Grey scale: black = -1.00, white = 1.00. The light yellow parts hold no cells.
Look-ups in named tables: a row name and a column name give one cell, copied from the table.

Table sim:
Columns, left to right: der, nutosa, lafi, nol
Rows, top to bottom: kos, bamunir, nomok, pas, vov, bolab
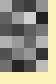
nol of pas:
0.42
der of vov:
-0.37
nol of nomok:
-0.07
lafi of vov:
0.18
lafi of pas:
-0.17
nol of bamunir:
-0.73
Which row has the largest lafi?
bamunir

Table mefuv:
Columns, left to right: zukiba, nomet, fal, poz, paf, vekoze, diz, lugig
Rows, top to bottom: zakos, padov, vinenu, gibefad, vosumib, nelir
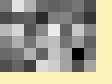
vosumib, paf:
0.52
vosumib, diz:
-0.99
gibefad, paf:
0.49
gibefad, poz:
0.41
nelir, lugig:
0.29
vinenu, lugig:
0.04
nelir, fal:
-0.49
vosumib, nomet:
-0.09
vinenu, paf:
0.85
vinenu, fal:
-0.34
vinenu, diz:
0.56
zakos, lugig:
-0.38
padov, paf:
-0.03
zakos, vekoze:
-0.19
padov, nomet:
-0.30
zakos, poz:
-0.16
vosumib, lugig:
-0.09
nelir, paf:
0.61
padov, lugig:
-0.58

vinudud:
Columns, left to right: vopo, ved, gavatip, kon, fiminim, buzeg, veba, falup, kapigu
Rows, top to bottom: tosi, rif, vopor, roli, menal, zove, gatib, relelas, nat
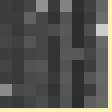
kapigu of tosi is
-0.21
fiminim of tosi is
-0.55
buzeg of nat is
-0.35
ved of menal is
-0.55
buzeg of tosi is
0.03
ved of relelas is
-0.43
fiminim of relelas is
-0.60
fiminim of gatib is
-0.55
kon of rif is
-0.44
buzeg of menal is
-0.31
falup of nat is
-0.26
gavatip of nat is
-0.47
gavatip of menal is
-0.47
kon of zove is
-0.33
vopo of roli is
-0.45
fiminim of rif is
-0.60
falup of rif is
-0.54
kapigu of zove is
-0.22
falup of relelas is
-0.54

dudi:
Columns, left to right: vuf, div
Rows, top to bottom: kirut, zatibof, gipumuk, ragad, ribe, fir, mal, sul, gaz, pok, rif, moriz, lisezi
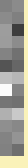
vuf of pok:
0.38
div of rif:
0.07
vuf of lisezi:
0.01
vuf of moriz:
0.03
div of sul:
0.03
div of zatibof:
0.00
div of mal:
0.43
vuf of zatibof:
0.09
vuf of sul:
0.98
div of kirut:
0.09
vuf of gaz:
-0.08
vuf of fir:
-0.34
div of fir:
-0.20
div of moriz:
0.16
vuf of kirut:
0.01
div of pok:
0.58
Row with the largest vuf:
sul

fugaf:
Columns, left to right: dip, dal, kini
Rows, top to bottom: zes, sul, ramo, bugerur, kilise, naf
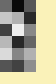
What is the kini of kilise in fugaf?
0.39
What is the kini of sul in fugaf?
-0.68
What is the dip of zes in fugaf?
-0.17
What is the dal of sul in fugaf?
0.39
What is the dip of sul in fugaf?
0.55
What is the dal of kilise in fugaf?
0.05
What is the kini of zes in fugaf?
-0.32
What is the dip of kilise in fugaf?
0.71
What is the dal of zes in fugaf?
-0.92
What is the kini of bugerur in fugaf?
-0.21

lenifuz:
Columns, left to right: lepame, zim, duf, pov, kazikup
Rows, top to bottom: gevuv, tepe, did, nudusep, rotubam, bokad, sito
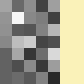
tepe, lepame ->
0.16
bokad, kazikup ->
0.23
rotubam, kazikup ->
0.70
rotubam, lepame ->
-0.23
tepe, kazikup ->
-0.50
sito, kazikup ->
-0.68
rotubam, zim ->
0.31
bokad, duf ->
0.08
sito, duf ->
-0.30
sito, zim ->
-0.16
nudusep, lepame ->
0.07
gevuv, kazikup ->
0.25
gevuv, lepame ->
0.29
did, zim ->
-0.29

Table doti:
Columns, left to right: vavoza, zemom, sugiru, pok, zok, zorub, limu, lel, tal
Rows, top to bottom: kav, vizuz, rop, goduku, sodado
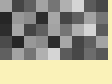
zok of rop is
0.28
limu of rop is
0.38
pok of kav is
0.28
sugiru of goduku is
0.19
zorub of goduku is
0.31
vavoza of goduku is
-0.41
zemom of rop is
0.31
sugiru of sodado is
-0.08
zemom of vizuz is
0.19
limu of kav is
0.67
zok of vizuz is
0.31
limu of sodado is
-0.44
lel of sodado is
-0.15
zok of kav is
-0.08
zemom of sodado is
0.28
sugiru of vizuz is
0.10
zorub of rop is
-0.08

